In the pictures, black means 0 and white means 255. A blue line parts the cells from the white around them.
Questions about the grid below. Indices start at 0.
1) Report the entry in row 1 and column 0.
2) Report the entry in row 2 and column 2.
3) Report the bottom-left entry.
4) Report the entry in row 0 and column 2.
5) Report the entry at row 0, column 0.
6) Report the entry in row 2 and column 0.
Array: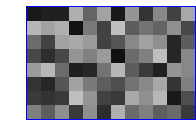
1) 183
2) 162
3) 128
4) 32
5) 25
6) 107
